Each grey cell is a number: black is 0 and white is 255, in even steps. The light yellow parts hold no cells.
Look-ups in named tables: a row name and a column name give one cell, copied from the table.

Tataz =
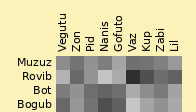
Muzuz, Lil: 153
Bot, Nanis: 100
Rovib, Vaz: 47
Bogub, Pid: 115
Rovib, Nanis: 196
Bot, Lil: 163
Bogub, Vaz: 198
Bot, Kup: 141
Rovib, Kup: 80
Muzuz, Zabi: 128
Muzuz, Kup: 116
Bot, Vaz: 171
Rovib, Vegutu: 178
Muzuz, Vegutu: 140
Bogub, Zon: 151
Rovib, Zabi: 109
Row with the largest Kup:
Bogub

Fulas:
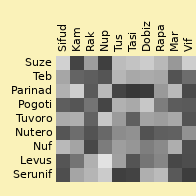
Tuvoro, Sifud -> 170
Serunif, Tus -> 63
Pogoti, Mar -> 92
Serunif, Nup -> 203
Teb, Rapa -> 167
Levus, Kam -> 116
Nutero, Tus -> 140
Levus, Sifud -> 85
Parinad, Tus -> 68
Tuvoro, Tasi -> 95
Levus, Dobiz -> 117
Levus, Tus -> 160
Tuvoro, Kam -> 175
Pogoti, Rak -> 116
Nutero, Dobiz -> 82
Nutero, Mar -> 97
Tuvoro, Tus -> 155
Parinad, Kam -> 206
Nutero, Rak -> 83

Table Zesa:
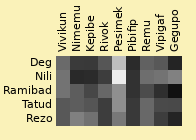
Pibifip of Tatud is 57
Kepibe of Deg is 57
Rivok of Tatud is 61
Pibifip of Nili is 50
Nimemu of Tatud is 93
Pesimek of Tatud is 143
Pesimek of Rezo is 120
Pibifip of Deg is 43
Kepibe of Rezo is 113
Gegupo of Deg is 36
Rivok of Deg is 86
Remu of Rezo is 104
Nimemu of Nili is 41
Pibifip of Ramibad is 50
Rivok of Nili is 61
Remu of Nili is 110
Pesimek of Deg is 190
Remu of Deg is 97

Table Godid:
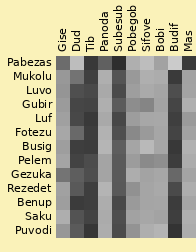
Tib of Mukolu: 64
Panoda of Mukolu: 175
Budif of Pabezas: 203
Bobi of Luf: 168
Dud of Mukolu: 115
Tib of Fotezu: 61

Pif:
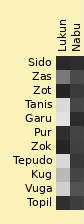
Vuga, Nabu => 82
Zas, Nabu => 75
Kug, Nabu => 68
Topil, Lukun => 47
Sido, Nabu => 45
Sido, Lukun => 41
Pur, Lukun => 46
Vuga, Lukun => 207
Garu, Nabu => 44
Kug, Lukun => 185
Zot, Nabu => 58
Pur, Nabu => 68
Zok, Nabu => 65
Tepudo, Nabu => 56

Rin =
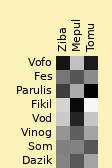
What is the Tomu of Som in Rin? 87
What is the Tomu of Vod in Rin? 198
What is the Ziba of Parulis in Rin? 62
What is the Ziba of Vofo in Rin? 20
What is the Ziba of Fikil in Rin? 211
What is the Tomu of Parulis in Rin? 3
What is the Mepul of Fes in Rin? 86
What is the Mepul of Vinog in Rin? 95
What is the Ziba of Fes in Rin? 118
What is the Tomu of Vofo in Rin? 28
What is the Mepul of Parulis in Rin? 170
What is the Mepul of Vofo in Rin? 192
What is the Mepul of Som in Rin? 130
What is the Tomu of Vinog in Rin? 164
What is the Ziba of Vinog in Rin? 149
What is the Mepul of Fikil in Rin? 9
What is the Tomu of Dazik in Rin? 164
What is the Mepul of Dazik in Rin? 88
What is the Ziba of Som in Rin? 128
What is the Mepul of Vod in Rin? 37
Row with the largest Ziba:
Fikil

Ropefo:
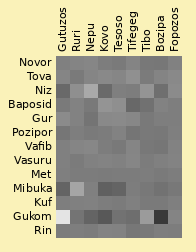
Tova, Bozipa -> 132
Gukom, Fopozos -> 132
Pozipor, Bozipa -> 120
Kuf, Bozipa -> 122
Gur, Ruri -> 130
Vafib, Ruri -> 133
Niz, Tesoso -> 127
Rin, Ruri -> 126
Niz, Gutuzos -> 105
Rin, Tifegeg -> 119
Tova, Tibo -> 123
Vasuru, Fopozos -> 131

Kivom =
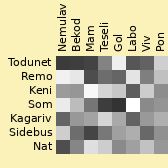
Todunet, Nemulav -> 59
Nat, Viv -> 194
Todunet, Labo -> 86
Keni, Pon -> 141
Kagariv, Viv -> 153
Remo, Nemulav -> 241
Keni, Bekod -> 150
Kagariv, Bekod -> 152
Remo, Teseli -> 109
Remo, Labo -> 228
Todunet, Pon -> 207
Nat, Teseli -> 205
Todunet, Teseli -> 131
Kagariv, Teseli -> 213
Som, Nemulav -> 235
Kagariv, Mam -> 163
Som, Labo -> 255
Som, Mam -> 118
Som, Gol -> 51
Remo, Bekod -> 231
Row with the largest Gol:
Todunet

